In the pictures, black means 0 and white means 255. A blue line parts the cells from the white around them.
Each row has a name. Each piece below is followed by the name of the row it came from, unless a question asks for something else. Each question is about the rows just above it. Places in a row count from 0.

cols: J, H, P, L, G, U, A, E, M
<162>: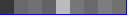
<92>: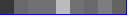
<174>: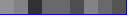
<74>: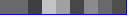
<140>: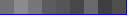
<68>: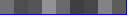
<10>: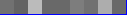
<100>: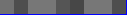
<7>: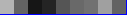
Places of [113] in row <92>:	2 3 5
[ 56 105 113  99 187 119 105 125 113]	<162>
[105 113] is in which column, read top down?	J
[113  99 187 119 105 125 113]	<162>

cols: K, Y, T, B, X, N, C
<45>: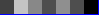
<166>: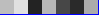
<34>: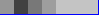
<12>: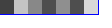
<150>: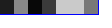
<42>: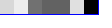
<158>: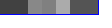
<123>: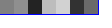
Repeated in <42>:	[98]
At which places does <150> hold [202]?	4 5
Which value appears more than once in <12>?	[78]
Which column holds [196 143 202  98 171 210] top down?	X
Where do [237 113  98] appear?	<42>
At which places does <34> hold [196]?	4 5 6

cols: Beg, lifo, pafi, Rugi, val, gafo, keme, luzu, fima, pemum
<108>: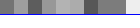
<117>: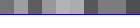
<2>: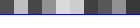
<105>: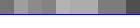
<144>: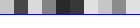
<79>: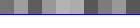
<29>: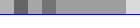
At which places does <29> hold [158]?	4 5 6 7 8
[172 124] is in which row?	<105>
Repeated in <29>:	[158]
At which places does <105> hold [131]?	3

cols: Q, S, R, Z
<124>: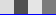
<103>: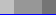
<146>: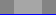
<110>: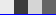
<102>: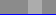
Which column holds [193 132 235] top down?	Q
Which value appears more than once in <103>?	[151]
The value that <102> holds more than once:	[139]
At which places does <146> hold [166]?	1 2

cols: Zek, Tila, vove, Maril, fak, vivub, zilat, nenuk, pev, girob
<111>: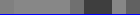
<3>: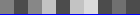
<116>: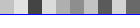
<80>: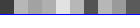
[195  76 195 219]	<3>
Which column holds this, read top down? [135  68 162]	vove
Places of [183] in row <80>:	1 5 7
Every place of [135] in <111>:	1 2 3 4 8
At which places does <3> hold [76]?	1 4 7 9

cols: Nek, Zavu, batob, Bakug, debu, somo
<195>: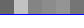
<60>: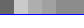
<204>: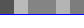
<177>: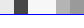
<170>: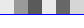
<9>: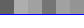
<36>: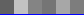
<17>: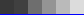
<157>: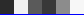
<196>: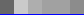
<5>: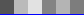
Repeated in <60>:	[140]
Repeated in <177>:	[247]
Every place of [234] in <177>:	0
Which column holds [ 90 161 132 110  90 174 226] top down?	batob
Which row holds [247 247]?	<177>
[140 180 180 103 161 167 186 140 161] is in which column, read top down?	debu

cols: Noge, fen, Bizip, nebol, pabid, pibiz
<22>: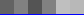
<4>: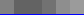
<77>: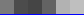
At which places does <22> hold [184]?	5
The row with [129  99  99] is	<4>
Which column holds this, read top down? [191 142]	pabid
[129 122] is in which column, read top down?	Noge
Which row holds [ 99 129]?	<22>
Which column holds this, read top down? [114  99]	nebol

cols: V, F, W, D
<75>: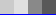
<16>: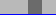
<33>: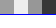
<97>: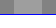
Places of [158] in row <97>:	1 2
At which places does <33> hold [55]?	3
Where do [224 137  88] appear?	<75>
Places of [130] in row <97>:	0 3
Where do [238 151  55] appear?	<33>
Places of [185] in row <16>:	0 1 3
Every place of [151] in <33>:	2

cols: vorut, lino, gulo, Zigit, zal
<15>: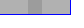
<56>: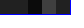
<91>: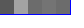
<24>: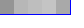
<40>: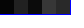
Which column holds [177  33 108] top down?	zal
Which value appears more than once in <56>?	[33]
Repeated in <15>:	[177]
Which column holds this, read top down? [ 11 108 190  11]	gulo
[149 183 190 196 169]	<24>

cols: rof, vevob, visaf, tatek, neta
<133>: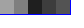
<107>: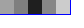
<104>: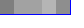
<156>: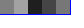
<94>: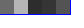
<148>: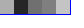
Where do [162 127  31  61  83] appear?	<133>
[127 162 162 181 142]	<104>
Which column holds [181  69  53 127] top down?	tatek
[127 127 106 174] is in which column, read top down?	rof

